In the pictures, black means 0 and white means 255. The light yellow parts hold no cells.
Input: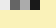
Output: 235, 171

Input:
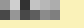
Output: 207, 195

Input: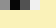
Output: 240, 143

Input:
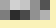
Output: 209, 197

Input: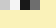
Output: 244, 202

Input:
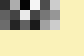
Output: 245, 234
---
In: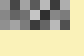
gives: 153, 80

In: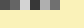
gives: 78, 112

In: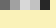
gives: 105, 39

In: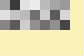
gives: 165, 70

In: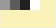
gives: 153, 255

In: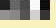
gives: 33, 53

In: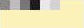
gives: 137, 210
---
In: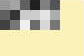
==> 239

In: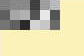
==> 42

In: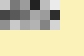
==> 167

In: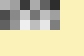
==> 239

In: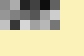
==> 214

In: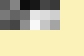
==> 143

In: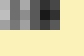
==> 160

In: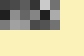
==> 152

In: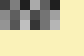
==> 191
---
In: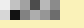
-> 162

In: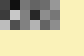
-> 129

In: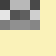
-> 95

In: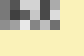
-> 93

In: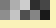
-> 205

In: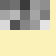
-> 112

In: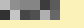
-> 133
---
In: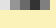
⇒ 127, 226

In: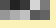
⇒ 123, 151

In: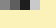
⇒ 201, 133

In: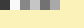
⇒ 169, 58

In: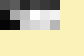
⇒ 47, 4

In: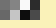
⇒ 44, 104
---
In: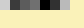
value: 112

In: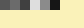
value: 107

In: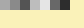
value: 169

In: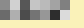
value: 197

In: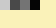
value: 73

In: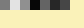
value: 123

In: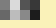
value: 137
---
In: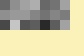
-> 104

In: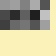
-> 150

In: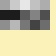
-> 163

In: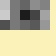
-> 192

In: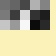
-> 113

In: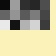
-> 10

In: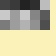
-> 68
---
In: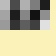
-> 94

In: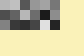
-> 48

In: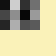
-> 80

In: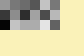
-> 172

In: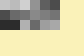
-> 177

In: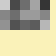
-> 101

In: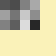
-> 220

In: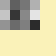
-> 127

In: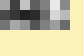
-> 146

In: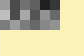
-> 124
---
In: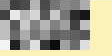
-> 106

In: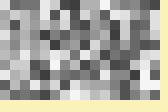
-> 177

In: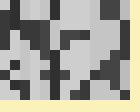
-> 197

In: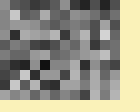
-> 124

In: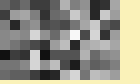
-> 178
